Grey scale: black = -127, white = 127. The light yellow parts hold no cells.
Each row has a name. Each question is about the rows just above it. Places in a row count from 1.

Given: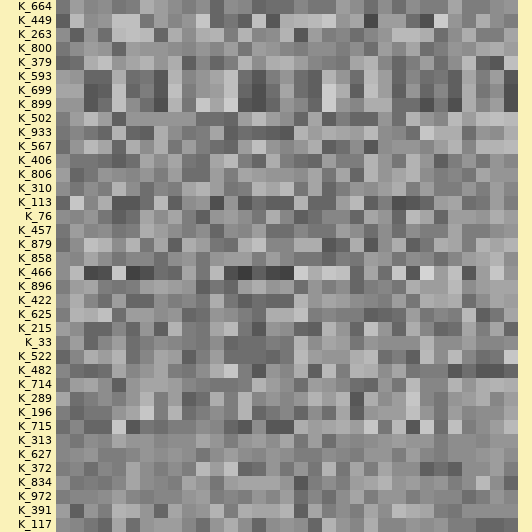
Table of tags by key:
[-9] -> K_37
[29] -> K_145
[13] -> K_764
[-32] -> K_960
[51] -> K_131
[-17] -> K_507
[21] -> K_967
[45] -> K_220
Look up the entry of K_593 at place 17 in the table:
K_967
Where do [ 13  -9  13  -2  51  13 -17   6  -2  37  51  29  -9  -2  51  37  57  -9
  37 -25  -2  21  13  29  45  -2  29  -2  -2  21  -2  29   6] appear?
K_310
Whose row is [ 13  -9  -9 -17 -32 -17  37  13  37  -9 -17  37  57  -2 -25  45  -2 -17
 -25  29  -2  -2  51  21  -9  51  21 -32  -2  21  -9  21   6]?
K_406
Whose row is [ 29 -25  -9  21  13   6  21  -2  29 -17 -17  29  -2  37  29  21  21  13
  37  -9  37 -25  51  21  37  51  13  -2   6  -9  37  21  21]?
K_806

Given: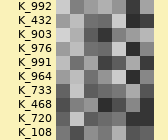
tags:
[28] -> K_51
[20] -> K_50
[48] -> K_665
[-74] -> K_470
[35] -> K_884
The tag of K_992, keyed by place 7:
K_884
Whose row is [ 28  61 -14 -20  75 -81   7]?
K_976
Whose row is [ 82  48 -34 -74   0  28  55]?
K_903
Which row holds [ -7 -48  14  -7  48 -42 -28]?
K_108
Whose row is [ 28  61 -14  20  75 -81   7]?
K_964

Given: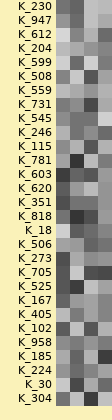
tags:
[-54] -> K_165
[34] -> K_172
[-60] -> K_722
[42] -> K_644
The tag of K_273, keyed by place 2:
K_644
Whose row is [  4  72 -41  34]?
K_508
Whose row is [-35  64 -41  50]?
K_102
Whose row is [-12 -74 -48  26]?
K_818
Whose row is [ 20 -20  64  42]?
K_947

